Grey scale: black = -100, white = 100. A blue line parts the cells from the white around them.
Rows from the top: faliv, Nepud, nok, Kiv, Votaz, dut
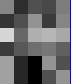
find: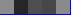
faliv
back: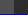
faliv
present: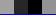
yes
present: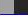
yes
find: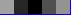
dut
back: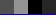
Votaz

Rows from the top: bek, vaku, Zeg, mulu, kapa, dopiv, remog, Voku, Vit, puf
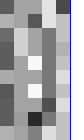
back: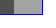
Voku
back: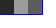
Vit
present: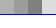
no

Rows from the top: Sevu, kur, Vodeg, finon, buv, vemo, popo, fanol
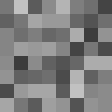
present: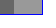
no
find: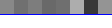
Vodeg
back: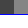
finon

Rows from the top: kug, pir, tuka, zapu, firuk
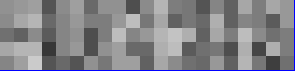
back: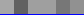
firuk
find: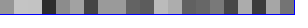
zapu

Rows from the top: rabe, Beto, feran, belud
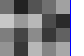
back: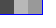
Beto
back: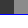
feran

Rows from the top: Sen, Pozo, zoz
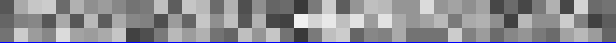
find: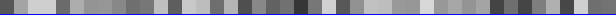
Sen
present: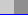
no
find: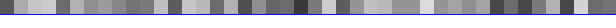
Sen
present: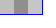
no
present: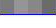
no

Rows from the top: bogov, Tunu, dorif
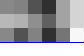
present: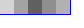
no
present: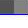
yes
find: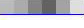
Tunu
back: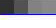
bogov
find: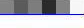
dorif
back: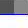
dorif

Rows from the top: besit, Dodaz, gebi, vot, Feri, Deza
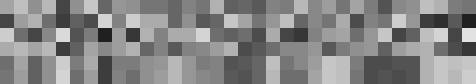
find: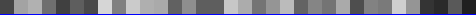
Dodaz
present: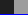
yes
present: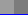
no
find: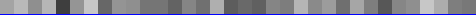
besit
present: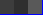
yes

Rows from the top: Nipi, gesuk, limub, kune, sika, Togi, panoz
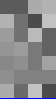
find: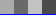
panoz
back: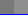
sika
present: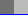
yes
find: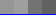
kune
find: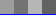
limub

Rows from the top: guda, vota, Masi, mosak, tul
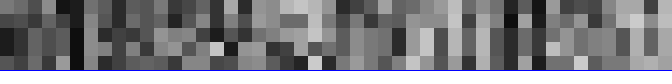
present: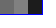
no
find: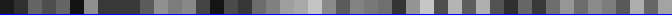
Masi
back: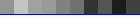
Masi
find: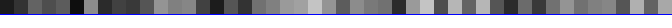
Masi
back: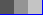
tul
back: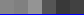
Masi

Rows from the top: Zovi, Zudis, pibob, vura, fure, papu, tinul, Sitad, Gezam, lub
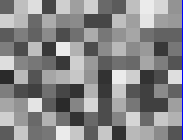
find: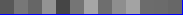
pibob
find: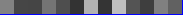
tinul
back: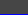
Zudis

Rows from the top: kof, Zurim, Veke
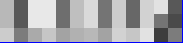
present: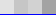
no
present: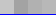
yes
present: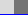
yes

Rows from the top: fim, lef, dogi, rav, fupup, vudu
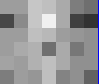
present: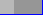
no
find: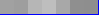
fupup
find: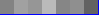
vudu
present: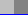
yes

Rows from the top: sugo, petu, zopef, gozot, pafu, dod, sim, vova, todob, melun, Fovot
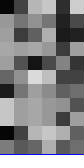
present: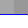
yes
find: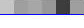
todob
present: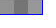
no

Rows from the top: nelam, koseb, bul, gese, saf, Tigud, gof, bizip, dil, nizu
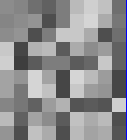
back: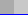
bul
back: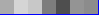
koseb
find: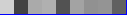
gese
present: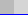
no
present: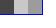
yes
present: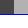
yes

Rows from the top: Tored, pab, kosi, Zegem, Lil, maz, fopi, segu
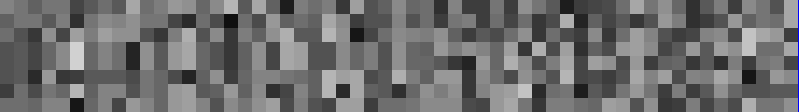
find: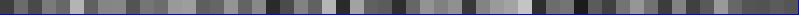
fopi
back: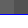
Tored
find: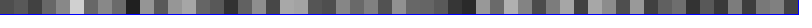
Lil
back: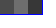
kosi
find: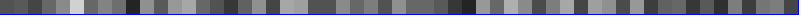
Lil
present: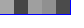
yes

